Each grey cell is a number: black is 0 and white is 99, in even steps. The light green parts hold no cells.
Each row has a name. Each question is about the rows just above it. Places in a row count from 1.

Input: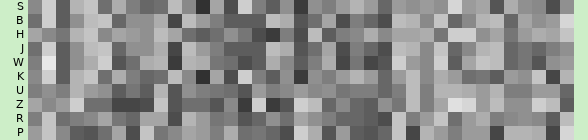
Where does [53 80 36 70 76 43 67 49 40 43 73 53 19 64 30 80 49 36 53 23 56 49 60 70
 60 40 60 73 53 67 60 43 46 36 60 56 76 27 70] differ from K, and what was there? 19, [56]
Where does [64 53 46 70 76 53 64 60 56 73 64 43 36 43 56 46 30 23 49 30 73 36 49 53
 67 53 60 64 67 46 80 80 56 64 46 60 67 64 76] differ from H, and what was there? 27, [64]
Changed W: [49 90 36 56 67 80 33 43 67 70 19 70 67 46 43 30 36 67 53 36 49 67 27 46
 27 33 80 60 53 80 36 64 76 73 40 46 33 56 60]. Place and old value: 11, [23]

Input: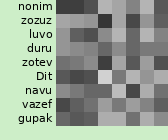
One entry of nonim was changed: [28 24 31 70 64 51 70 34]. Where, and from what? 1, [24]
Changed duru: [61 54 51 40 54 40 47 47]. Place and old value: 1, [58]
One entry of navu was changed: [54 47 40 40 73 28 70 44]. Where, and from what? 7, [67]
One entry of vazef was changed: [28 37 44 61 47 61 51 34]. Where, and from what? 8, [37]
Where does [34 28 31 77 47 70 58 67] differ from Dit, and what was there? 4, [81]
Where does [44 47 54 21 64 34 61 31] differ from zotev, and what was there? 4, [24]

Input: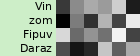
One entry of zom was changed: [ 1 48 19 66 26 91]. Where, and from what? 4, [70]
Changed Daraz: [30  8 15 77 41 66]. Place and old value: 5, [37]

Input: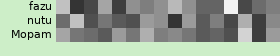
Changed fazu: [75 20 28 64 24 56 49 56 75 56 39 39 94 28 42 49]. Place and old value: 9, [72]
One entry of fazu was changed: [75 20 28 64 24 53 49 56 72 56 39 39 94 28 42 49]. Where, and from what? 6, [56]
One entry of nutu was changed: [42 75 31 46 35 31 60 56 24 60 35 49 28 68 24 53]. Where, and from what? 9, [20]
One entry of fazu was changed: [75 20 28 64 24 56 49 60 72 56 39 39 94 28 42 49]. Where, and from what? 8, [56]
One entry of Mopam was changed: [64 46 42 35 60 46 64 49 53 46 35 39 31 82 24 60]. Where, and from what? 7, [68]

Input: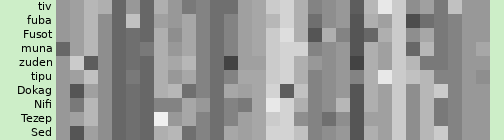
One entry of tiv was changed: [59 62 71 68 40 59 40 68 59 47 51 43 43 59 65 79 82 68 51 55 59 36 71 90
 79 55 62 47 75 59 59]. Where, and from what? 14, [62]
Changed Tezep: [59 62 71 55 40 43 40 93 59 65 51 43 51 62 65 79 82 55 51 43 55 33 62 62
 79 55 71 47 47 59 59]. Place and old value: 29, [51]
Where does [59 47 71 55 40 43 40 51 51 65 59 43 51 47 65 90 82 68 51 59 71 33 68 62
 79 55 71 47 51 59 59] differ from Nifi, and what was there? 20, [55]
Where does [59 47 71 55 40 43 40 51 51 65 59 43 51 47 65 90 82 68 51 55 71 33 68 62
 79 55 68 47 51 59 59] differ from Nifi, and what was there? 27, [71]
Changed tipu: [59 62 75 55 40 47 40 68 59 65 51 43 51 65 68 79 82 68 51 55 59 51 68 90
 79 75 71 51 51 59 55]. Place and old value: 15, [65]

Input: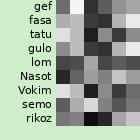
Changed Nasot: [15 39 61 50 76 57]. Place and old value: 6, [61]
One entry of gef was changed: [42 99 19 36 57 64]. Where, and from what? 2, [95]
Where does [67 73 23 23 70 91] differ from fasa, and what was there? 4, [19]
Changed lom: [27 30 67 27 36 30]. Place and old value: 3, [64]
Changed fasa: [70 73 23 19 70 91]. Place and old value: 1, [67]

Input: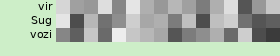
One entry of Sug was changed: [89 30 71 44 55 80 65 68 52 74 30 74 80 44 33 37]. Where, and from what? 9, [48]
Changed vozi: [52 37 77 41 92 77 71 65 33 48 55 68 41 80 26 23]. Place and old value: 15, [30]
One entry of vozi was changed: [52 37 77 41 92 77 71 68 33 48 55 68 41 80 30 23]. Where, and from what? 8, [65]
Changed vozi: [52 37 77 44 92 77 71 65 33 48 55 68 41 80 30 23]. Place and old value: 4, [41]

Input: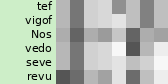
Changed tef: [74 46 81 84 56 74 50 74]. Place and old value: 1, [71]
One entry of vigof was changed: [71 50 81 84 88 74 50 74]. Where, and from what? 2, [46]

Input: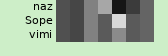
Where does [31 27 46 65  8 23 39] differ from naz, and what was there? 3, [50]
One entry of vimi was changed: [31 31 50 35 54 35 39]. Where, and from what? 2, [27]
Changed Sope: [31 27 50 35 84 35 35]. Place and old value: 7, [39]
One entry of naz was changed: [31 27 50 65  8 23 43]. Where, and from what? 7, [39]
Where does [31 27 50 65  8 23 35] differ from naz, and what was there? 7, [39]
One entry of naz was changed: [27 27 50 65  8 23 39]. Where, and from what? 1, [31]
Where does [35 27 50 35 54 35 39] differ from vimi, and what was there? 1, [31]

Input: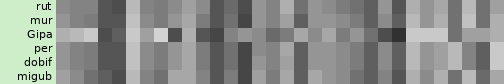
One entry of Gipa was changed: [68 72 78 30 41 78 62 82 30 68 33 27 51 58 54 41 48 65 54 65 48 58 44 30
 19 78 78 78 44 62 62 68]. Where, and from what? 5, [37]
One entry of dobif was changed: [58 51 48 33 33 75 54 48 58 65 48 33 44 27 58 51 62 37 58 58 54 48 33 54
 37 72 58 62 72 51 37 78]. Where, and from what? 23, [37]
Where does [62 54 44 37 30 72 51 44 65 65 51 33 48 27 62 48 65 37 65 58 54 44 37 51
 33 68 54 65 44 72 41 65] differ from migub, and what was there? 28, [68]
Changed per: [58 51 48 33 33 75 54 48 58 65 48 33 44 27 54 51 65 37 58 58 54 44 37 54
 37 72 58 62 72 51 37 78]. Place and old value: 22, [48]

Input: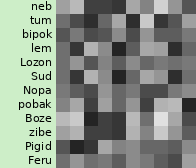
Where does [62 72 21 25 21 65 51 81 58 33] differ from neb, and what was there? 3, [25]
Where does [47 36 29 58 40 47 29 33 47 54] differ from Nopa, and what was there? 8, [29]
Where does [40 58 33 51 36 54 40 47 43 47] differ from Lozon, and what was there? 1, [43]
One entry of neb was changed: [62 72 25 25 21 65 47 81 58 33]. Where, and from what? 7, [51]
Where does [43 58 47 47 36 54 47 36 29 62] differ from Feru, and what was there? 3, [43]

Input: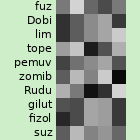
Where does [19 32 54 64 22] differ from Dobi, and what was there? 2, [36]
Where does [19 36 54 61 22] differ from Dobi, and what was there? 4, [64]
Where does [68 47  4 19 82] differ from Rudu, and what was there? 3, [7]

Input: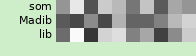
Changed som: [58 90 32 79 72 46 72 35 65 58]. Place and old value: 7, [76]
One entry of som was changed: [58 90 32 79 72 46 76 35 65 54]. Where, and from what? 10, [58]
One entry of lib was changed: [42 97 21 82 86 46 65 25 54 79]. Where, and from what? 6, [50]
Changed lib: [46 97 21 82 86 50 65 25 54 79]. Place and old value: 1, [42]
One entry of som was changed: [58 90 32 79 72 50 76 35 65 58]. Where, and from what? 6, [46]
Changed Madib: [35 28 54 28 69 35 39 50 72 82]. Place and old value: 6, [39]

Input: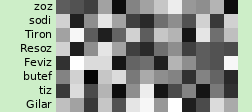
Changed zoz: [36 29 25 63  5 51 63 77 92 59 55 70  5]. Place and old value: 2, [32]
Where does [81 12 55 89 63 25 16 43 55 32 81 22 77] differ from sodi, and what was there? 13, [81]
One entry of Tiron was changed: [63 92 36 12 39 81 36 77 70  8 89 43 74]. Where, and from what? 2, [96]

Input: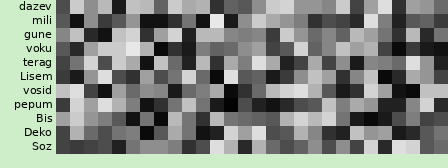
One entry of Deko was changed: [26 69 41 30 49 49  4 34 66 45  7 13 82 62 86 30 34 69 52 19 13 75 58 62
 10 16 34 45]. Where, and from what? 5, [45]
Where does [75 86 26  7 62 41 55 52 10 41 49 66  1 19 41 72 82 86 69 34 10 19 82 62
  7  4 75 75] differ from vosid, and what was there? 13, [4]
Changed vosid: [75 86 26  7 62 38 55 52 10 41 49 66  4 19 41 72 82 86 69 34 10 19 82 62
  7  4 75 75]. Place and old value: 6, [41]
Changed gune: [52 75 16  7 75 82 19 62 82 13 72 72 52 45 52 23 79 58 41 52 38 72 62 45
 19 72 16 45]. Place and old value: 14, [49]
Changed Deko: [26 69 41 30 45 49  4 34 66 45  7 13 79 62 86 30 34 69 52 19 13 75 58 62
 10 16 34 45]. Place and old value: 13, [82]
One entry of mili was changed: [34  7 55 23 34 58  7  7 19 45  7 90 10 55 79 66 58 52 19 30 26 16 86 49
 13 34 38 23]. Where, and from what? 18, [49]
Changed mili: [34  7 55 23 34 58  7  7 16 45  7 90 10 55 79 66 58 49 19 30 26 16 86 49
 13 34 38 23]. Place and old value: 9, [19]

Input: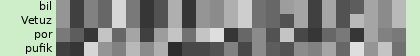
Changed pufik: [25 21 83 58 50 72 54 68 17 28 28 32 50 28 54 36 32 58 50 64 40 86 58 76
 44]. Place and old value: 18, [54]
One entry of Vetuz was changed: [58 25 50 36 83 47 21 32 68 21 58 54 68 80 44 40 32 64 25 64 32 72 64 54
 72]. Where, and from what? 4, [40]
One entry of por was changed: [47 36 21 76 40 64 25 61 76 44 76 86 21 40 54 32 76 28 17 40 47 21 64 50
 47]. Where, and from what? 19, [21]
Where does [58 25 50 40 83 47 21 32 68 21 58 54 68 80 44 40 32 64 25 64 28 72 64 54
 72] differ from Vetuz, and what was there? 21, [32]
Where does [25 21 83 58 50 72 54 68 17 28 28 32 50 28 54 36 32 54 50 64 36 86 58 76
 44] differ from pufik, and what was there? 21, [40]

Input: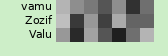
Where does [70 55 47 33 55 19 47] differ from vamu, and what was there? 7, [43]
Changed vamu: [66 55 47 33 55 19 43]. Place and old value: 1, [70]
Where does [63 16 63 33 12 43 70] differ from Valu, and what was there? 1, [59]
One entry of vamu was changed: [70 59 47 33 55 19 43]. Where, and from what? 2, [55]
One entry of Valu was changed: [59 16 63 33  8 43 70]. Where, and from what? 5, [12]
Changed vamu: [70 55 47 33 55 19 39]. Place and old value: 7, [43]

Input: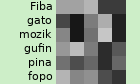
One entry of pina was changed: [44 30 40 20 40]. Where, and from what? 4, [17]
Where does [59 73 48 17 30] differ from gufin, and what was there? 5, [34]
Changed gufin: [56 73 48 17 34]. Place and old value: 1, [59]

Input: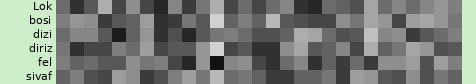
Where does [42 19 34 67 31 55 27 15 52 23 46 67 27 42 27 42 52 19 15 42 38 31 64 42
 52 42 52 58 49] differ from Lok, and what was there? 5, [27]
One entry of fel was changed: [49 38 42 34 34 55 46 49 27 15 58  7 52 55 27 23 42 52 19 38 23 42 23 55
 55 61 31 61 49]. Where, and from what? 16, [19]
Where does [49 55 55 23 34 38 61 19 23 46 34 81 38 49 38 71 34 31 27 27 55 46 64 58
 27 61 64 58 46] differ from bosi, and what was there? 2, [58]

